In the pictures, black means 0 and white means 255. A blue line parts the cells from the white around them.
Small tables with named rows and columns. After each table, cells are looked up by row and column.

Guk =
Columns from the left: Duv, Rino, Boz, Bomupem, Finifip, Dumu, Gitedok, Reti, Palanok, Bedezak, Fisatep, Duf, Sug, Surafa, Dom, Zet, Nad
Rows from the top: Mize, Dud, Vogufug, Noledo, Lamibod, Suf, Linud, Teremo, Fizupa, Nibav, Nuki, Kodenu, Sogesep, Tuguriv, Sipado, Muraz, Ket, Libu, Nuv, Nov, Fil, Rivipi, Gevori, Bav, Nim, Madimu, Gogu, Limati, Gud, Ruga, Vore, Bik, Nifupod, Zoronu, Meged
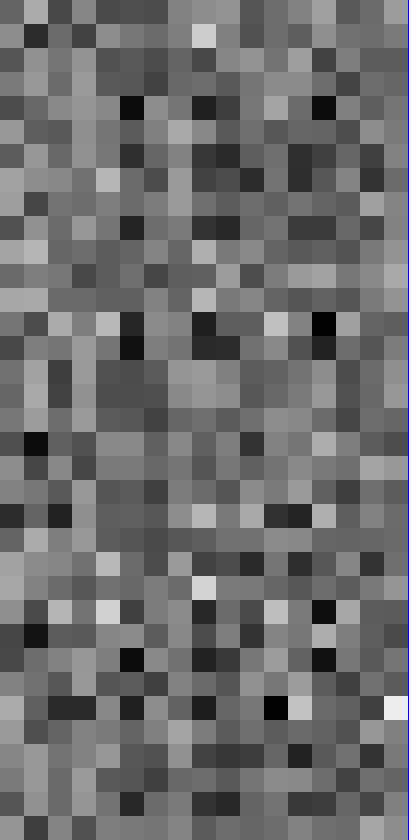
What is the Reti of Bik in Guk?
144
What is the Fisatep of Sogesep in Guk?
134
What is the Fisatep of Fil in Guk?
140
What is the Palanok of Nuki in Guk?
175
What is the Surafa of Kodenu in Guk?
162
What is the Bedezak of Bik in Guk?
55
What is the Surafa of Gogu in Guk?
173
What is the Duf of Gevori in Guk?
140
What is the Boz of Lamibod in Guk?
137
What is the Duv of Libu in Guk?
119
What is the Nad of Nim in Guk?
148
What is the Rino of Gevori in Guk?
171

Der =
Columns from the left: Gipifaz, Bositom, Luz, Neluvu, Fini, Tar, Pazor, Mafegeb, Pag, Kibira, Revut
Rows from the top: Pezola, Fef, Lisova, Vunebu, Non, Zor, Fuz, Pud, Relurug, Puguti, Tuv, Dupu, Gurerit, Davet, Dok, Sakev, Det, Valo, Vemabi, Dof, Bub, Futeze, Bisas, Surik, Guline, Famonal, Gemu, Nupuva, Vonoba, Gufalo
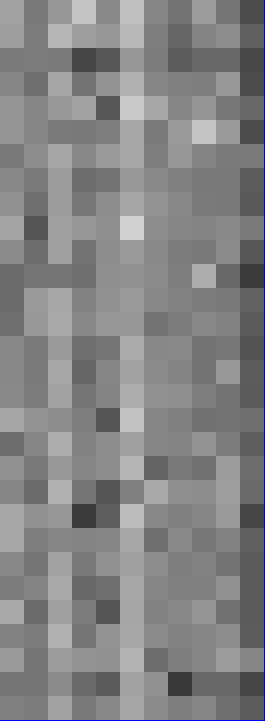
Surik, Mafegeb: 126
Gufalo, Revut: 92
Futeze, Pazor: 135
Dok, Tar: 172
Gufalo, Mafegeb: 126
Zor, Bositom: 133
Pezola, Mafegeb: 115
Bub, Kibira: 158
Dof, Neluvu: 133
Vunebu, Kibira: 153
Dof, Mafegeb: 121
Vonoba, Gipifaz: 117
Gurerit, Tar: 154
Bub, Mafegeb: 143
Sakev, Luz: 167
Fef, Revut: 97
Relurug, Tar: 165
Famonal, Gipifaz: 170
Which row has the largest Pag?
Zor

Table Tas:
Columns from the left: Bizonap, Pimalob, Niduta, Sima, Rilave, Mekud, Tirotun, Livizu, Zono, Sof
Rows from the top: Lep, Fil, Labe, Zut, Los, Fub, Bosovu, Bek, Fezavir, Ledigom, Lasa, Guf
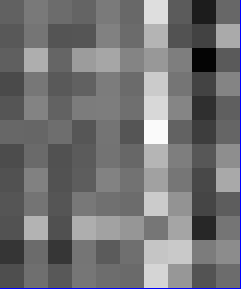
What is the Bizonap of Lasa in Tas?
53
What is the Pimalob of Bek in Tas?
129
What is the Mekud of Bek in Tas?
114
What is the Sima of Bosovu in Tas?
91
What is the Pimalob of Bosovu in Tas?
106
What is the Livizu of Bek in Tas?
118
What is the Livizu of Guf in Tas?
151

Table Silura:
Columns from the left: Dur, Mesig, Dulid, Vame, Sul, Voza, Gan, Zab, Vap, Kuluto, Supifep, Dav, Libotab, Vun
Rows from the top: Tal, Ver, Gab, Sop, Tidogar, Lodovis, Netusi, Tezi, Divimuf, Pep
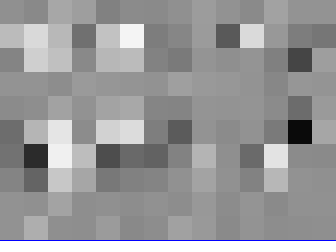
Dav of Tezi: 183
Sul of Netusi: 77
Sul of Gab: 183
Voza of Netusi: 105
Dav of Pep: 141
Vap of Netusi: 180
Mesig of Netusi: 43
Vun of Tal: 147
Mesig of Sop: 147

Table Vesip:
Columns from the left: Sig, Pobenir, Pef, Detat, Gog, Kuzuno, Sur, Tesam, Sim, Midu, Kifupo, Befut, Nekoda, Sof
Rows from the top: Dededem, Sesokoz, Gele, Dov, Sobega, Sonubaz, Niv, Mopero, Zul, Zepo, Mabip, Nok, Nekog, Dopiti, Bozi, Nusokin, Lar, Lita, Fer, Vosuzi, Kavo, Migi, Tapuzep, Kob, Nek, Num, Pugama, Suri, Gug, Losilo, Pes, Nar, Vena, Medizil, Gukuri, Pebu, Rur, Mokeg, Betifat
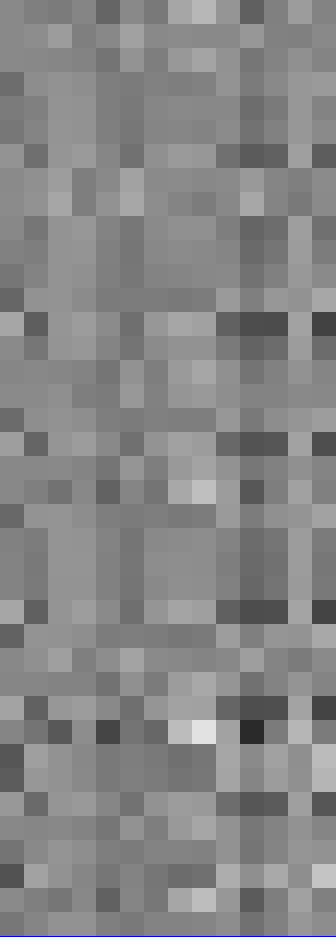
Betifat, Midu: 140
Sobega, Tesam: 137
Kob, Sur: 140
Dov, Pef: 145
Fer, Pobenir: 100
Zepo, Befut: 109
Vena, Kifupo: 133
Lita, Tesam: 125
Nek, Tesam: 143
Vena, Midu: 164
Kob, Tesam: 142
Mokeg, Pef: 118
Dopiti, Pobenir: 94
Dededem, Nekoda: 156
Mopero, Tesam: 139
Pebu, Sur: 130
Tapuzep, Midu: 131
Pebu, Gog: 125
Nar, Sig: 85
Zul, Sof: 138

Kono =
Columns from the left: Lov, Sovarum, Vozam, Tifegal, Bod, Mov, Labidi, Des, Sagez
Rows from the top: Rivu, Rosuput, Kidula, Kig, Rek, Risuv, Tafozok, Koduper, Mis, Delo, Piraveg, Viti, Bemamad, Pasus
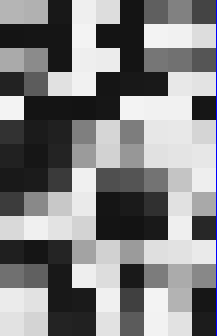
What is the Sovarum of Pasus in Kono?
212
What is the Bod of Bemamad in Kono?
240
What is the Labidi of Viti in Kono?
124
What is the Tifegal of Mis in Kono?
234
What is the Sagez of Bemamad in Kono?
22
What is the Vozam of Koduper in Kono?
58
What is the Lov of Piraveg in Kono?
31
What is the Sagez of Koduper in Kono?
238
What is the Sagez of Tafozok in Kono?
231
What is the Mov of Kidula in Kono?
20
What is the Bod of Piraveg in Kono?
209
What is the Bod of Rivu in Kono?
221
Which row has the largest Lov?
Rek

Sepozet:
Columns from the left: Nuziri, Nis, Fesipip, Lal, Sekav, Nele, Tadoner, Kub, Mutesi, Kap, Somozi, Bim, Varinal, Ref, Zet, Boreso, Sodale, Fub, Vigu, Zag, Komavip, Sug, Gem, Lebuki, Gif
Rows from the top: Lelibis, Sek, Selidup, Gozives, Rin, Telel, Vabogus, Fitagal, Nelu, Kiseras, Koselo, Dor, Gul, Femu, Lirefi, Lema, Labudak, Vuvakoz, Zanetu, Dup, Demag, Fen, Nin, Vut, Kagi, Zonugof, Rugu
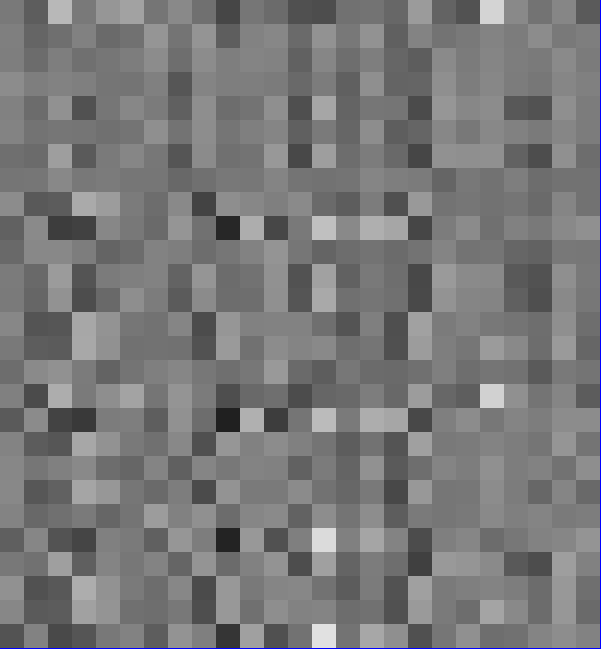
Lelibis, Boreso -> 115
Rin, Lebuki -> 143
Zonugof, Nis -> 90
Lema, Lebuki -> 121
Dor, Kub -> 99
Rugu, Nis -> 130
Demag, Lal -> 165
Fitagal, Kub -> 104
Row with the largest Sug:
Labudak

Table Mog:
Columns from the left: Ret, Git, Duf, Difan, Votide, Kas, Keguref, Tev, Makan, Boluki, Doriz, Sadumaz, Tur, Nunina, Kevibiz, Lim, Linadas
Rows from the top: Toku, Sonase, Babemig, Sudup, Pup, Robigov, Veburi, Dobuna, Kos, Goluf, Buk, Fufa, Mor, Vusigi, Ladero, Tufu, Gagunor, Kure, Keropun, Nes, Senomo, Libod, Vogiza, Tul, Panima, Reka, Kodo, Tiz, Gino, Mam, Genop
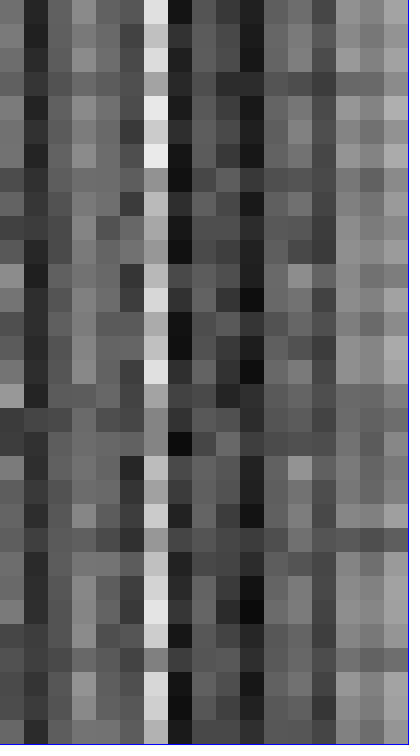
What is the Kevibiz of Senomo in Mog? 119
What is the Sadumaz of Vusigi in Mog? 82
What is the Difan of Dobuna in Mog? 109
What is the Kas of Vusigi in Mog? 90
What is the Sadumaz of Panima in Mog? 100
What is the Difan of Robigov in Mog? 124
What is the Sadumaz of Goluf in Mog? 88
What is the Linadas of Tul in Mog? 154
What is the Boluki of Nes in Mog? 85
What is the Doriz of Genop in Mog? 47
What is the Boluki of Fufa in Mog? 78
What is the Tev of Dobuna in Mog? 17
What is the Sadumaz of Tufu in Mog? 104
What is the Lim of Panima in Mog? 129
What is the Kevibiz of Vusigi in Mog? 126
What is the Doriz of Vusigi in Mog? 53

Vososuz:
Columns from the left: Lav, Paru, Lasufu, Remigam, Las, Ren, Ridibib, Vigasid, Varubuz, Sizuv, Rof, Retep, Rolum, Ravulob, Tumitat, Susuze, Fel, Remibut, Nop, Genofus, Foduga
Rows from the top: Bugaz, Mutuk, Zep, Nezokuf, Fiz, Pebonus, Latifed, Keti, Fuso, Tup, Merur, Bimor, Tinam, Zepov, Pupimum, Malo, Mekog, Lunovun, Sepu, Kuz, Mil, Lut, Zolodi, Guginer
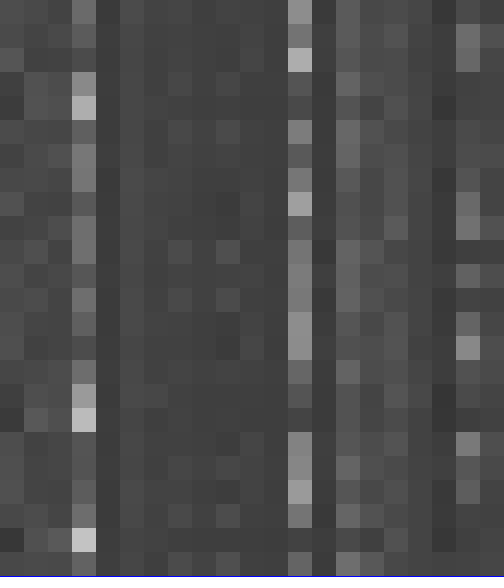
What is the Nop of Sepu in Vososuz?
61
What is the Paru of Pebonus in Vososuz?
71
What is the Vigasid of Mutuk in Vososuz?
66
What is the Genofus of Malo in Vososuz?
81
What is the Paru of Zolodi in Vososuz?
80
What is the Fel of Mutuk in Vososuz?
82
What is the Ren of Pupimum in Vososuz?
70
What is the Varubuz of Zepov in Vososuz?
63
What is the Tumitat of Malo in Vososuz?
99
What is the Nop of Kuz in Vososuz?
64
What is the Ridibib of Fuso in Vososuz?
67
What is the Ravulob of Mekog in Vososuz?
59
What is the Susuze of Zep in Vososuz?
74

